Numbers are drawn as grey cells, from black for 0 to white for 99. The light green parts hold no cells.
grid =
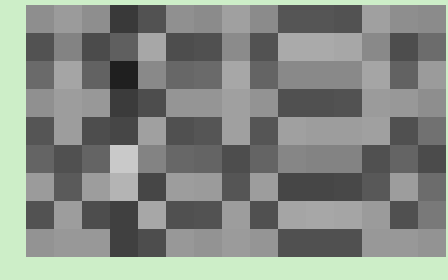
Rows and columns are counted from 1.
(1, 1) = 55
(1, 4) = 22
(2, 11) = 66
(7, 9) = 61
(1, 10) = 33
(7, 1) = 60
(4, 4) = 23
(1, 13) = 62
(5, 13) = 62
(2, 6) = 30
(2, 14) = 30
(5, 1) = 33
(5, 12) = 61
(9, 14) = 59
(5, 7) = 33
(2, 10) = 66
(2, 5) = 65
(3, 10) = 53
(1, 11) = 33
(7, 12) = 28
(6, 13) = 31
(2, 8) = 54
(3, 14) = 38
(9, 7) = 57
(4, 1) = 56
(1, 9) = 54
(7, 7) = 60
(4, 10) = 31
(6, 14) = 39
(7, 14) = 61
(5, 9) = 33
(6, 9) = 39
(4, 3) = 59
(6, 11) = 51
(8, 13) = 60
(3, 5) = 53

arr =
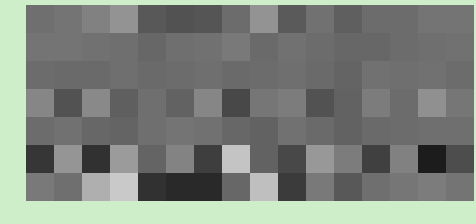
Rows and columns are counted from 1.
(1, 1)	43
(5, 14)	42
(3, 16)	42
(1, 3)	50
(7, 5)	19
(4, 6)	38
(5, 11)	41
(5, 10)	44
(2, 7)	44
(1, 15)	45
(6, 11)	59
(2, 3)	44
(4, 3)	53
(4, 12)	38
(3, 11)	41
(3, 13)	44
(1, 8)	42
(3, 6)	42
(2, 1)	45
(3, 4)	43
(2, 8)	47
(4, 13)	48
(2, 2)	45
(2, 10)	44
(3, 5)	41
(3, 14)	43
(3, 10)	43
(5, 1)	42
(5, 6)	45
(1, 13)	42
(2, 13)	40
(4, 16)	46
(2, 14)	42
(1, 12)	37

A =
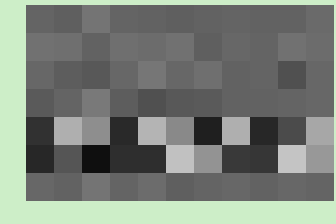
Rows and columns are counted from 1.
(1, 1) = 39
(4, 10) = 39
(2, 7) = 37
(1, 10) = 38
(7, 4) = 39
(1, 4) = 39
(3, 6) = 40
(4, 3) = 47
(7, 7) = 39
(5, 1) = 19
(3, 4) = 40
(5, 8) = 68
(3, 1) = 40
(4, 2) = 39
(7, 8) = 40
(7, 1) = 40
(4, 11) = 40
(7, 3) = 45
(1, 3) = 45
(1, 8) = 39
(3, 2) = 36
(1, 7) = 38
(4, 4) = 36
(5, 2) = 68

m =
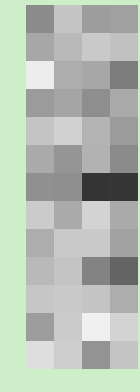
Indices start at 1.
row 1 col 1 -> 54
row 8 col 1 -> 79
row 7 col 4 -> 21
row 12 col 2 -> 79
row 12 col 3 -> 93
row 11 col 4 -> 67
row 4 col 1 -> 60
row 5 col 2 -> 81
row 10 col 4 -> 39
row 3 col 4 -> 48
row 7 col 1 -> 56
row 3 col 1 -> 92
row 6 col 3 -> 69
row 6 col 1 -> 66

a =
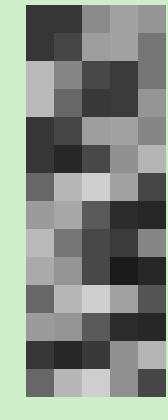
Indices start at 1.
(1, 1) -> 21
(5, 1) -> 21
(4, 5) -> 58
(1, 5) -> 58
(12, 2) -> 58
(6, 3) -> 28
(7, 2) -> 71
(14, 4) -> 56
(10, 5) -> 15
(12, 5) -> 15
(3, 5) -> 46
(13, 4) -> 56
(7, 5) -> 27
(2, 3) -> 61
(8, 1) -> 60
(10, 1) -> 66
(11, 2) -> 71
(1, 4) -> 63
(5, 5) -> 52
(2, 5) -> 46

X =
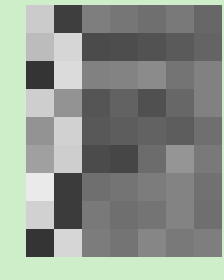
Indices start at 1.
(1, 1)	79
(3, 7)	50
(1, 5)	43
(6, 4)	27
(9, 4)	45
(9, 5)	52
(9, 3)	48
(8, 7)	43
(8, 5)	45
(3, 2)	85
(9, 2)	83
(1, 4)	46
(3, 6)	45
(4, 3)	33
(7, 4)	45
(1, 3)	49

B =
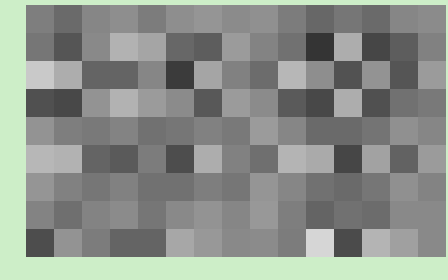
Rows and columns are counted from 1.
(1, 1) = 49
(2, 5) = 64
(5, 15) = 52
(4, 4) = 69
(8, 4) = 54
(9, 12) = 29
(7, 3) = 46
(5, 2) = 49
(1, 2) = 41
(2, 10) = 44
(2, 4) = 69
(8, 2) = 43
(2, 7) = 36
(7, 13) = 46
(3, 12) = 32
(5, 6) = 46
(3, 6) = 23
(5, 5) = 44
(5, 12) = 41
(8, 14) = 53
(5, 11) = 41
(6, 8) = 50
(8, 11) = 39
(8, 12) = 44
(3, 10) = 71
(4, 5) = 60
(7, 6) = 44
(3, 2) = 67
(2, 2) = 33
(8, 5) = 46
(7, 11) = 44
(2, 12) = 67
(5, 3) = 47
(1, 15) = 54
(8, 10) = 49

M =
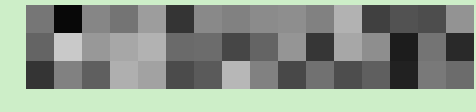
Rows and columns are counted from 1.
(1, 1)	46
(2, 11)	21
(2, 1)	39
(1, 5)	61
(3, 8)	71
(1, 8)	50
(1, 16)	57
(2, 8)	27
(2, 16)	16
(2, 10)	58
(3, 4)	68
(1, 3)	52
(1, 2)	3
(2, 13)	55

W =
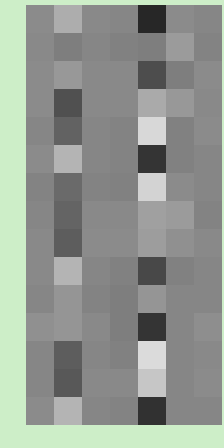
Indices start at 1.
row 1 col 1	54
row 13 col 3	52
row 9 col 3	54
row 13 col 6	52
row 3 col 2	59
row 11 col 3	51
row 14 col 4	53
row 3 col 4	53
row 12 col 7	55
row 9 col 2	36
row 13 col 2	36
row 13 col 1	52
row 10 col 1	53
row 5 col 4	51
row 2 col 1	53
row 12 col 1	56
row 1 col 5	15
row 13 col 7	53
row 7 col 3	51
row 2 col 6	60
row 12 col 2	58
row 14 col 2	34
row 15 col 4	51
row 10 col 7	52
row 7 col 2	41
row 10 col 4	50
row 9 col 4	54
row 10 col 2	70
